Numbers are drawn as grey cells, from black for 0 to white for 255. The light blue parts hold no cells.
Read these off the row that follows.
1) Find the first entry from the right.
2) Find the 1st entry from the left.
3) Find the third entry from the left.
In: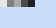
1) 32
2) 230
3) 170

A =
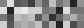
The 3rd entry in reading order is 88
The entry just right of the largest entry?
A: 206
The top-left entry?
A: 131
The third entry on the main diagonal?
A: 191
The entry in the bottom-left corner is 206
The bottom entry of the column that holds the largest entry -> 175
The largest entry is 234
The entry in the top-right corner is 145
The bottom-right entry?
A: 117
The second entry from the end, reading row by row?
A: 76
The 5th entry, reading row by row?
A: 62
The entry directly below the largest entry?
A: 175
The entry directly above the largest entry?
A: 101

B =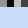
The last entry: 67
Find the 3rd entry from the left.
191
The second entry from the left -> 11

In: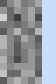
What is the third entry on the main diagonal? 63
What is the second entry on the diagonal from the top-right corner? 166
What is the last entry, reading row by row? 166
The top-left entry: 92
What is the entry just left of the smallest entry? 106
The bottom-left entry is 92
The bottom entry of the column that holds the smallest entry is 180
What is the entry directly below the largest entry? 122
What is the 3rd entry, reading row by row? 166
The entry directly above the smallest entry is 151
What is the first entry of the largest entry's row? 207
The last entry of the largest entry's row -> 76
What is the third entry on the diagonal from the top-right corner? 135
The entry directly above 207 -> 151
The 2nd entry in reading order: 135
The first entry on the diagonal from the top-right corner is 166
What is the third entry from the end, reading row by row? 151
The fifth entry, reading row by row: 135
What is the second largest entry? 194

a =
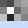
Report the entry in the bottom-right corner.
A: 132
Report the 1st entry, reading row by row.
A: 89
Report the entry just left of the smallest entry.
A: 193
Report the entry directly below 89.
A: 132

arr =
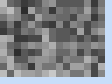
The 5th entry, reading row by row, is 72
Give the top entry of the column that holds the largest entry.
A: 148
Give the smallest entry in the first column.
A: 58
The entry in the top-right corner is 118
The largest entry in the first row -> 188
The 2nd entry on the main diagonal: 188
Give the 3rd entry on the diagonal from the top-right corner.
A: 134
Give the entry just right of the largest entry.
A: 148
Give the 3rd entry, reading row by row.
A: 88
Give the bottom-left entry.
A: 188
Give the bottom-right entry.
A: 134
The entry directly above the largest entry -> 118
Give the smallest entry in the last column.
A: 72
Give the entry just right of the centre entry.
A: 88
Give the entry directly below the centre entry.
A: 175
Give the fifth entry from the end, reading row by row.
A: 118
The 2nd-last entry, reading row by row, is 72
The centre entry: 104
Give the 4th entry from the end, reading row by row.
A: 118
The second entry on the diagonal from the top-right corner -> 88
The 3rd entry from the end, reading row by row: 161
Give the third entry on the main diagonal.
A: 134
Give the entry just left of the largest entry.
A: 175
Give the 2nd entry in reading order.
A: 104

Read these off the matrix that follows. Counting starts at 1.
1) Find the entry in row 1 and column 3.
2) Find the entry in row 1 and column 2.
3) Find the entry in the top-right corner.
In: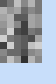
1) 192
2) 120
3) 120

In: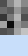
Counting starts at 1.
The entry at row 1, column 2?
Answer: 136
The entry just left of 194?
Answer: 164
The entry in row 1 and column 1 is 79
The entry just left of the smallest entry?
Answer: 164
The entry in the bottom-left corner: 79

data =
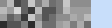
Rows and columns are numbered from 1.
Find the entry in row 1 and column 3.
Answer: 71
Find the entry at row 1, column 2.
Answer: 186
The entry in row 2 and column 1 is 186
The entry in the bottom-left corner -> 44
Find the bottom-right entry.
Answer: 110
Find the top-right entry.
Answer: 141
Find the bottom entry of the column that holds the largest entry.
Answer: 84
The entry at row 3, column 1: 157
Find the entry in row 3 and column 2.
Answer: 98
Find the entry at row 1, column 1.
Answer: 141
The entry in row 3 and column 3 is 125
